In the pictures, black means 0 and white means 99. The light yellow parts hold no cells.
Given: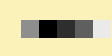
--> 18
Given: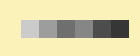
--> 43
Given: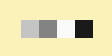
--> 97
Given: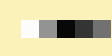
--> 3
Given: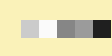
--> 52
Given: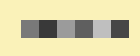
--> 60
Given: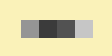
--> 32
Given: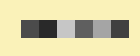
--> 77
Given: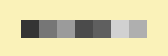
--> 60
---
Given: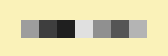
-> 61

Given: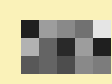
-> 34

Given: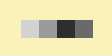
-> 82

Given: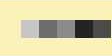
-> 77

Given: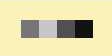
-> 46

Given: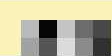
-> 63
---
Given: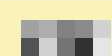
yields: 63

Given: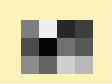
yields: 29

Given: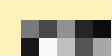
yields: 47

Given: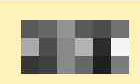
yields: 66

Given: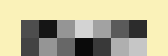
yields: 30

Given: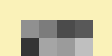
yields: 56

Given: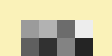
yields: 60
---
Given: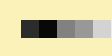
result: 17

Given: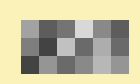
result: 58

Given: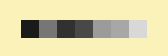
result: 19

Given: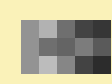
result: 57

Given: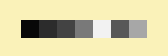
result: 26

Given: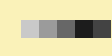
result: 78
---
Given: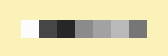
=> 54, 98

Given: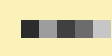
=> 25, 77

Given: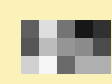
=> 58, 95

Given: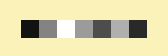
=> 60, 99

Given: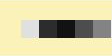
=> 7, 87

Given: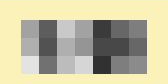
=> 58, 88
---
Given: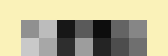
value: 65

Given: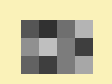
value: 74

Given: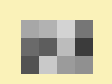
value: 36

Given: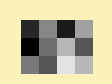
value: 43

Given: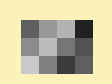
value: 73

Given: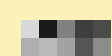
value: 72

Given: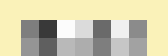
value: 37
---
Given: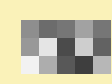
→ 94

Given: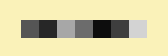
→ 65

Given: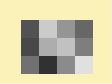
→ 49

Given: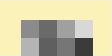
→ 84

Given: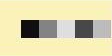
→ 6

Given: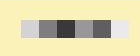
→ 49

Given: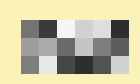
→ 90

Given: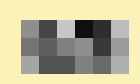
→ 32

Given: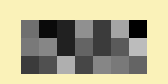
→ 68

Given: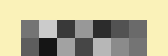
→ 63
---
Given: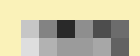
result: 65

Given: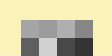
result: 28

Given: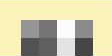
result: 88

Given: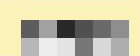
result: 84

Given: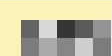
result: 80

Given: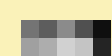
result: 76

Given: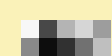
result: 44

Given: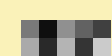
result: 20

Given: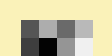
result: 58
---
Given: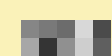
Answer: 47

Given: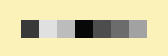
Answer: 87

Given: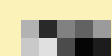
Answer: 16

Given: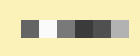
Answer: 97

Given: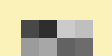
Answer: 18

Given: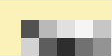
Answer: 72

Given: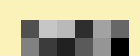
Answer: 77
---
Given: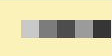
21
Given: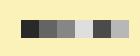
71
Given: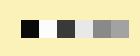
63
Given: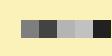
13
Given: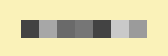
60
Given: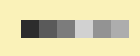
67
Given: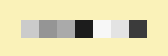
23
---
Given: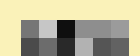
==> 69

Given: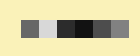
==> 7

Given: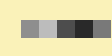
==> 30

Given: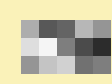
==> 81

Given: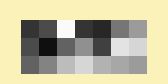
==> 69

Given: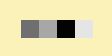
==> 65

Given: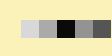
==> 4

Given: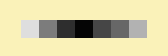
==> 27

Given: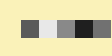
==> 53
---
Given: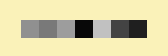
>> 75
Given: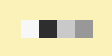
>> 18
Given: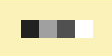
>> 62
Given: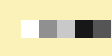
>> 78
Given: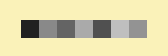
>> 31
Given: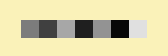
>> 57
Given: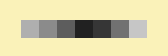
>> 21
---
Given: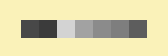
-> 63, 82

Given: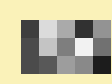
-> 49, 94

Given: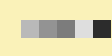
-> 48, 86

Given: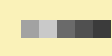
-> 41, 78

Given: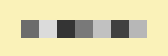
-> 47, 85

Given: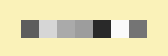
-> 61, 97

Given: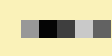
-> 24, 78
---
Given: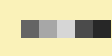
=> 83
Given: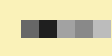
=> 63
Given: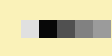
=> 31
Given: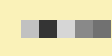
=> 83
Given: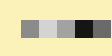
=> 63
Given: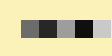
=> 61
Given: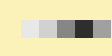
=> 52
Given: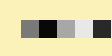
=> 65
